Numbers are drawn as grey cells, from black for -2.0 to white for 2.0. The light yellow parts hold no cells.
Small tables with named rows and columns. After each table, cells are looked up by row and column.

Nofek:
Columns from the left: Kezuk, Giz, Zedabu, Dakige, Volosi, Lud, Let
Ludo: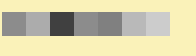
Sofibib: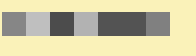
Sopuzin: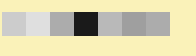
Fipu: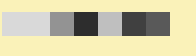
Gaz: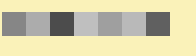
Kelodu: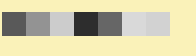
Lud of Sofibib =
-0.7
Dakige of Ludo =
0.2
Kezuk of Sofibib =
0.1
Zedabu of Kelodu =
1.2
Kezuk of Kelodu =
-0.6
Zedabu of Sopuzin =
0.7
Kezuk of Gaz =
0.1
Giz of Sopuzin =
1.5
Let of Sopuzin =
0.7
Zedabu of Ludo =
-1.0
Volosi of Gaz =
0.5
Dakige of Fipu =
-1.3
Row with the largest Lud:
Kelodu

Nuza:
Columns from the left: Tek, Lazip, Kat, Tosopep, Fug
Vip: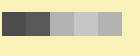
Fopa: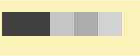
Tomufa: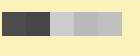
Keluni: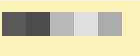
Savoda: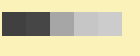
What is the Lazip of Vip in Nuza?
-0.6
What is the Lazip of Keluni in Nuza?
-0.8
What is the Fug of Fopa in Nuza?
1.3
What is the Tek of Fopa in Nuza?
-1.0
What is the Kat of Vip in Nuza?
0.8
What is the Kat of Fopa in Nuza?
1.1
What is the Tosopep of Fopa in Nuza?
0.7
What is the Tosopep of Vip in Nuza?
1.1
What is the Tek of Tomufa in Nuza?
-0.8
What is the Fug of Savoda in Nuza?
1.2
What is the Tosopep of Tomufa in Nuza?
0.9
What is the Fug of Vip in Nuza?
0.8
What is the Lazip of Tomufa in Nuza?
-0.9
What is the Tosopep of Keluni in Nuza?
1.5
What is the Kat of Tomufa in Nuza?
1.2
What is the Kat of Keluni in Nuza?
0.9
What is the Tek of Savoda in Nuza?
-1.0
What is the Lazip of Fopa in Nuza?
-1.0
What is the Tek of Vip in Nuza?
-0.8
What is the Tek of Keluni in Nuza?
-0.6

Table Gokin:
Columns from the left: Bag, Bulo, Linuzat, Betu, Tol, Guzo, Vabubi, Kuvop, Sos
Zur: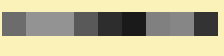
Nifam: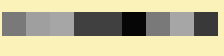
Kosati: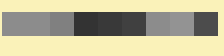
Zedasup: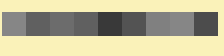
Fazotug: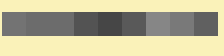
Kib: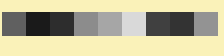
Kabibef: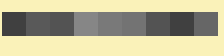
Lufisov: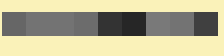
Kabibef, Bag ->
-1.0
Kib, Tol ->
0.6
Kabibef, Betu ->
0.1
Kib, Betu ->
0.2
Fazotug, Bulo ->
-0.3
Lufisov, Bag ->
-0.4
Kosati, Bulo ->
0.2
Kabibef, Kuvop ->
-1.0
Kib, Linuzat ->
-1.3
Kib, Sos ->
0.3
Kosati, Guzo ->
-1.0
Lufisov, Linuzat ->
-0.2
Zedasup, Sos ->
-0.8
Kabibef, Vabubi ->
-0.7
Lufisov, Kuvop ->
-0.2
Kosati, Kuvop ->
0.3
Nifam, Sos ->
-1.1
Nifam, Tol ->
-1.0
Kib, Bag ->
-0.5
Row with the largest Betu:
Kib

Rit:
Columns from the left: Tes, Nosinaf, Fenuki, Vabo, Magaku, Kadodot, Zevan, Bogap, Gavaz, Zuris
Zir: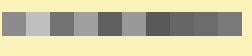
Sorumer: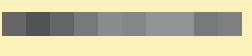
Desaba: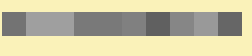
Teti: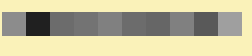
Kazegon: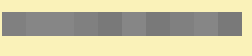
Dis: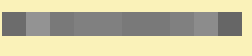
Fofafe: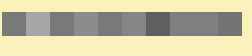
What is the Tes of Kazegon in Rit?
0.0
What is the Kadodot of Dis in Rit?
-0.1
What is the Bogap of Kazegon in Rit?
0.0
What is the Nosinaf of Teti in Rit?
-1.5
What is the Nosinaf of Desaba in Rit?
0.5
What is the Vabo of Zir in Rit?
0.5
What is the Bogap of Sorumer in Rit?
0.3
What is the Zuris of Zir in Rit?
-0.1
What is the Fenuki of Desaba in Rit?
0.5
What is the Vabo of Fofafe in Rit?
0.2
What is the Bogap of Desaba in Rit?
0.1
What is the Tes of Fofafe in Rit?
-0.1
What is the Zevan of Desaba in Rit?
-0.5
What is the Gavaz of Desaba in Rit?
0.4
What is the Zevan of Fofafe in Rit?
-0.5
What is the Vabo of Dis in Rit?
0.0
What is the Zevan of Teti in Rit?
-0.4
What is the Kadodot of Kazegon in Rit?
0.1
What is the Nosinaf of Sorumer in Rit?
-0.7
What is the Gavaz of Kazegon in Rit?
0.1

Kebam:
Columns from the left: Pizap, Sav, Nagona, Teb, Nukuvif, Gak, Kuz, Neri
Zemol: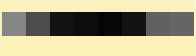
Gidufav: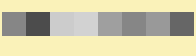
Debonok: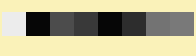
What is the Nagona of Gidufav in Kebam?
1.2
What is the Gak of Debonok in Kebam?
-1.3
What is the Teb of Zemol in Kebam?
-1.8
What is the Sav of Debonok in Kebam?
-1.9
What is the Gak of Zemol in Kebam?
-1.7
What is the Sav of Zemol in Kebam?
-0.8
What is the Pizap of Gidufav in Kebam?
0.1
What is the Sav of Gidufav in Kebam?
-0.8

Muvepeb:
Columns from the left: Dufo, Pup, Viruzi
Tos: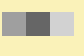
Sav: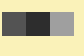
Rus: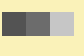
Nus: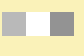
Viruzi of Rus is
1.1
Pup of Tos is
-0.4
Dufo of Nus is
0.9
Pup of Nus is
2.0
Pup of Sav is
-1.3
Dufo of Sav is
-0.7

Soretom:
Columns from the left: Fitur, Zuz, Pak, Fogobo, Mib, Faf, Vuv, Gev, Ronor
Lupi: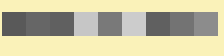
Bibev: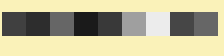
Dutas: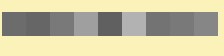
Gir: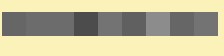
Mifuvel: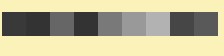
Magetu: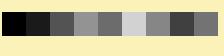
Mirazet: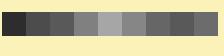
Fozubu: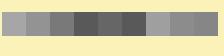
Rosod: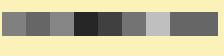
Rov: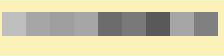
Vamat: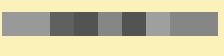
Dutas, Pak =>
-0.1
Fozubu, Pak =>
-0.1
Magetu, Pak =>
-0.7
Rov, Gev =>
0.6
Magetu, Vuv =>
0.1
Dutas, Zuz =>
-0.4
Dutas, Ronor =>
0.1
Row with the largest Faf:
Magetu

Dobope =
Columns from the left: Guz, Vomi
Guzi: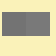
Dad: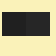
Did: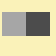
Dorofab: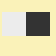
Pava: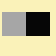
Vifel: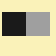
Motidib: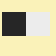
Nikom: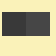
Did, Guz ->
0.6
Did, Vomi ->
-0.8
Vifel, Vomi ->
0.5
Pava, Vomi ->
-1.9
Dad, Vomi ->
-1.4
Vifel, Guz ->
-1.6
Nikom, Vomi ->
-0.9

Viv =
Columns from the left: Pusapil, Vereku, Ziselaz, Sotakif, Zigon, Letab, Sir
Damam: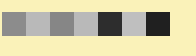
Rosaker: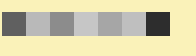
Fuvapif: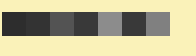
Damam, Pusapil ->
0.2
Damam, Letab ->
1.0
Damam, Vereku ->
0.9
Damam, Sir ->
-1.5
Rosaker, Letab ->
1.0
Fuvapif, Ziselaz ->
-0.7
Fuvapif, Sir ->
0.0
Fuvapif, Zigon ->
0.2
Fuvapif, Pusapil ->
-1.3
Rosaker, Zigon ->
0.6
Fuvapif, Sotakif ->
-1.1
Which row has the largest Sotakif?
Rosaker

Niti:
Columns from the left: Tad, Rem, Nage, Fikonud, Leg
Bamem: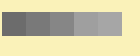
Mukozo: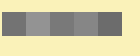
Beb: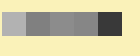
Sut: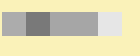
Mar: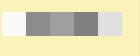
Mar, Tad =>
1.9
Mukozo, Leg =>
-0.3
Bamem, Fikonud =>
0.5
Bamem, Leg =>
0.6
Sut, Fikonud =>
0.6
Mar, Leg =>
1.5
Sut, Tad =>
0.7
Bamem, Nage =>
0.1
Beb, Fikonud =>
0.1
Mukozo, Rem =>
0.3
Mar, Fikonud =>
0.0
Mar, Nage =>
0.5
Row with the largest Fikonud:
Sut

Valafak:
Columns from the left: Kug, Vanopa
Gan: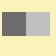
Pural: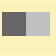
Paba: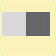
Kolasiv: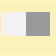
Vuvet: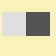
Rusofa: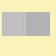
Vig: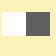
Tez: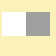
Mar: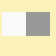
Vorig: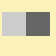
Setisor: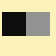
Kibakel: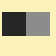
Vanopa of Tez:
0.5
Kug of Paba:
1.4
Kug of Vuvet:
1.5
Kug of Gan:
-0.3
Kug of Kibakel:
-1.4
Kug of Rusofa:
1.0
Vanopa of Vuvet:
-0.7
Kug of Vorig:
1.2
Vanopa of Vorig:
-0.4
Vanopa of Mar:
0.4
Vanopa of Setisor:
0.3
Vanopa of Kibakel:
0.2
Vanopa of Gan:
1.0
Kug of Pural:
-0.4

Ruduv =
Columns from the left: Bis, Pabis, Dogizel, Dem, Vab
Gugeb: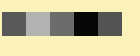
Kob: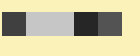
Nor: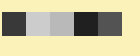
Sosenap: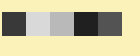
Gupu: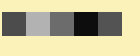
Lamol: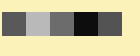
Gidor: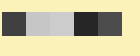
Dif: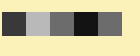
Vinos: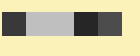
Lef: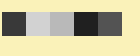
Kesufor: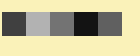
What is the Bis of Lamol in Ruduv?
-0.6
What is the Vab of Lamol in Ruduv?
-0.7
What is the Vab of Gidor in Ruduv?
-0.8
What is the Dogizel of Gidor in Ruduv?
1.2
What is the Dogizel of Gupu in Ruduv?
-0.3
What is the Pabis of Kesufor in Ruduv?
0.8
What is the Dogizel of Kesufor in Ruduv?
-0.2
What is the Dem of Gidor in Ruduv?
-1.4
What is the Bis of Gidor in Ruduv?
-1.0
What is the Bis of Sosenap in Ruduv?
-1.1
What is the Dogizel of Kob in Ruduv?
1.1

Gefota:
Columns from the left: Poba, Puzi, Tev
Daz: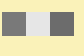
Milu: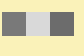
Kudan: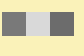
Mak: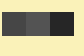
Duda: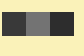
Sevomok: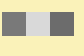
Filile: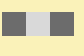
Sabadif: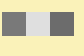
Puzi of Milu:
1.4
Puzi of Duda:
-0.2
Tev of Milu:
-0.3
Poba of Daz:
-0.1
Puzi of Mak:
-0.7
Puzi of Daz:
1.6
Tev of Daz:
-0.3
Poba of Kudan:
-0.1
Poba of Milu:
-0.1

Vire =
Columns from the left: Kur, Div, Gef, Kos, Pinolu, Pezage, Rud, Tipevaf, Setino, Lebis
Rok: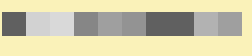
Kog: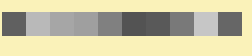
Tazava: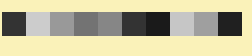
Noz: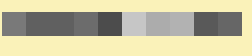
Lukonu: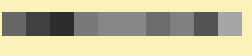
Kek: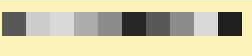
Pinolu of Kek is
0.2
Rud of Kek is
-0.6
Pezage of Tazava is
-1.2
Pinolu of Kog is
0.0
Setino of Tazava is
0.5
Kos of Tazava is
-0.2
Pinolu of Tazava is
0.1
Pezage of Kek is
-1.4
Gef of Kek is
1.4
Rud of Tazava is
-1.6
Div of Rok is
1.3
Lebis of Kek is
-1.5
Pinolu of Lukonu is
0.1
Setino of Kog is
1.1
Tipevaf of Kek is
0.2
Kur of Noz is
-0.1
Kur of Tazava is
-1.2
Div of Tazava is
1.2
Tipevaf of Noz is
0.8
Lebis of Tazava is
-1.5

